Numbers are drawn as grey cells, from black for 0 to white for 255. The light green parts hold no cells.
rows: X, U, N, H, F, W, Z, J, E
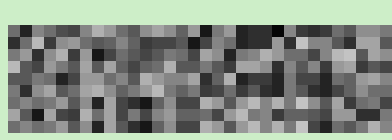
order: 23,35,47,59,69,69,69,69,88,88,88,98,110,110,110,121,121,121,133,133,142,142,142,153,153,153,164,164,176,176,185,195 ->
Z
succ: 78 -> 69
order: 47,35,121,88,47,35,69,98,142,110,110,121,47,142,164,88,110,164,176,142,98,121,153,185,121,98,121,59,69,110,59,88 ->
W

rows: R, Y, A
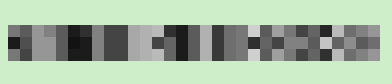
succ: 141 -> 91
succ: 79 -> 150
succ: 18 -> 27
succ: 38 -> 186

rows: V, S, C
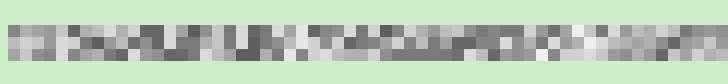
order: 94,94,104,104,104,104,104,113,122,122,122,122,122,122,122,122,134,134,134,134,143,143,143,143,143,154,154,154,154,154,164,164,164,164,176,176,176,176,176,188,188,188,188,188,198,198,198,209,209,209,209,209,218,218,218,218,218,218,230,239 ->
S
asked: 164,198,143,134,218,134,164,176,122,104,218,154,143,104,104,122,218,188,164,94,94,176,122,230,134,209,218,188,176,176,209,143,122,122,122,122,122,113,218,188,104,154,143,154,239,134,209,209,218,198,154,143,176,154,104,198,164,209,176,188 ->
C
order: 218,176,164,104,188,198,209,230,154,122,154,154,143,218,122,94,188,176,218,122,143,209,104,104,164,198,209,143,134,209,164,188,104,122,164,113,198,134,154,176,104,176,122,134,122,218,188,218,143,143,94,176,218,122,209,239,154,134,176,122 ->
C
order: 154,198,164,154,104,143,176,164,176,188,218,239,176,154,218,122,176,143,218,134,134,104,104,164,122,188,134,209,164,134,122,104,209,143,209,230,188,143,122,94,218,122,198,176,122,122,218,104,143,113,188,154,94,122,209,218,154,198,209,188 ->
S

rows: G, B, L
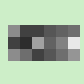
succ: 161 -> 98
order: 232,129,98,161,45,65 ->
B
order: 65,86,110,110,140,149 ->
L
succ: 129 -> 232

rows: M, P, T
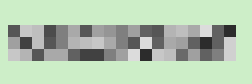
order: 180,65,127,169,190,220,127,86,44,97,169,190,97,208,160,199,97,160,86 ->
P
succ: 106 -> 160
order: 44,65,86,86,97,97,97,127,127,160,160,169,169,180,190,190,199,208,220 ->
P
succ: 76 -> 127
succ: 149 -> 127

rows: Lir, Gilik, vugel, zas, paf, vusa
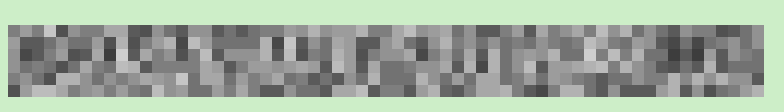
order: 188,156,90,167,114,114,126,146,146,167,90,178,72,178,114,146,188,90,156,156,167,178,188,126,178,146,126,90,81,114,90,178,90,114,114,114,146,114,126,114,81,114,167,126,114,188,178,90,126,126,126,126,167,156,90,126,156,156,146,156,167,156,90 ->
zas
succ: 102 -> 90
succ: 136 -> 178

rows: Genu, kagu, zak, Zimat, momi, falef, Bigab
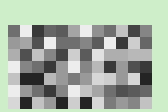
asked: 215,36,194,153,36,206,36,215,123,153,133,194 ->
Bigab
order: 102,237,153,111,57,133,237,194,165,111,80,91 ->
falef
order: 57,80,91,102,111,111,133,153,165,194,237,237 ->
falef
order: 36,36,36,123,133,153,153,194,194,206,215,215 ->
Bigab
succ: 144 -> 111
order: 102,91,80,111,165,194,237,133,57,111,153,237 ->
falef

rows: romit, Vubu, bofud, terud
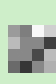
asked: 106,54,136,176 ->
terud
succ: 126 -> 248
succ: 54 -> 136
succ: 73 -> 187
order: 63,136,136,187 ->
Vubu

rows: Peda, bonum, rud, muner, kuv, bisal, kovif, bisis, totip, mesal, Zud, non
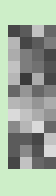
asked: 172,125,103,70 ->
rud
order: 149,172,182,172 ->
kovif
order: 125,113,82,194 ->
muner
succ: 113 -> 82
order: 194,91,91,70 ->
mesal

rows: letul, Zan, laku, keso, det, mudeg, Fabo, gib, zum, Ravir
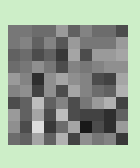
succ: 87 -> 154
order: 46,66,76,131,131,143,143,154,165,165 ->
det

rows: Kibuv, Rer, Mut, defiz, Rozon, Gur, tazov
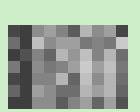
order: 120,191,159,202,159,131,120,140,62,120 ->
defiz
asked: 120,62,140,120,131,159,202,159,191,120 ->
defiz
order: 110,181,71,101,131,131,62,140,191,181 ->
Rozon
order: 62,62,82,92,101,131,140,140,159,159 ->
tazov
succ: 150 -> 191
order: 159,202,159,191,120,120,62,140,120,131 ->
defiz

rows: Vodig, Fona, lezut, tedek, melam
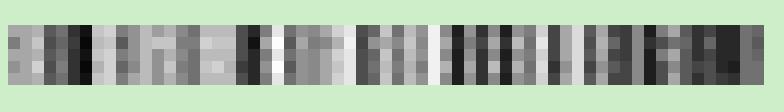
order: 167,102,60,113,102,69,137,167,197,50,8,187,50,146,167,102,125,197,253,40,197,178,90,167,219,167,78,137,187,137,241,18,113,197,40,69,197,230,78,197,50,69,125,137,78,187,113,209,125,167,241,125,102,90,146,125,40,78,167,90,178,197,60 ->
Fona
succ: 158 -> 178

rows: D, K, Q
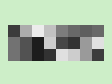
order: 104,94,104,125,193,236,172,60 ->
D
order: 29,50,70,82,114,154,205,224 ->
K
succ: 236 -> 193
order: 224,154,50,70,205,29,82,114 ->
K

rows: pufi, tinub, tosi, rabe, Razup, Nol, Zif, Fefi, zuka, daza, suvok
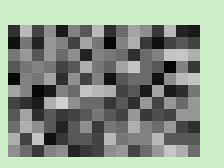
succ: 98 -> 163
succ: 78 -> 67

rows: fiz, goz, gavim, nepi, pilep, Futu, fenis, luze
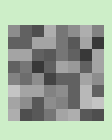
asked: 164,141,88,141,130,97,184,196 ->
fenis
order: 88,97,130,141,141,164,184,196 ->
fenis
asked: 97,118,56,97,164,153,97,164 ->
nepi
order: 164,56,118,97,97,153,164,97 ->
nepi
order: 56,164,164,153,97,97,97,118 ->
nepi
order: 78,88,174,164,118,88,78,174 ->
luze
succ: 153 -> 97

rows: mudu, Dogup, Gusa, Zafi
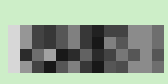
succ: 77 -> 139
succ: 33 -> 67
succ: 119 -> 86

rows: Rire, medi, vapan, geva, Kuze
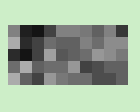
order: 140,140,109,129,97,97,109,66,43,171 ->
medi
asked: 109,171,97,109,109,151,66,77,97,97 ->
geva
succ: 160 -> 87
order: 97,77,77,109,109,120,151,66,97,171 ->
Kuze
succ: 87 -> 97

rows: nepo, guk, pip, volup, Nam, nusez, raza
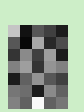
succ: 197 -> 18
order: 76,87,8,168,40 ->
guk
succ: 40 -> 76
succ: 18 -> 87
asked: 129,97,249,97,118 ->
raza
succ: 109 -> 28

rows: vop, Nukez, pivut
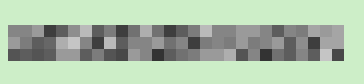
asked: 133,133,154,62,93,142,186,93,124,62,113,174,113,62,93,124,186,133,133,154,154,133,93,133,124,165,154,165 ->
vop
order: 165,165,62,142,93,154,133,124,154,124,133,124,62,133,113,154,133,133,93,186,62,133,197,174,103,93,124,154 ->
Nukez
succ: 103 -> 174

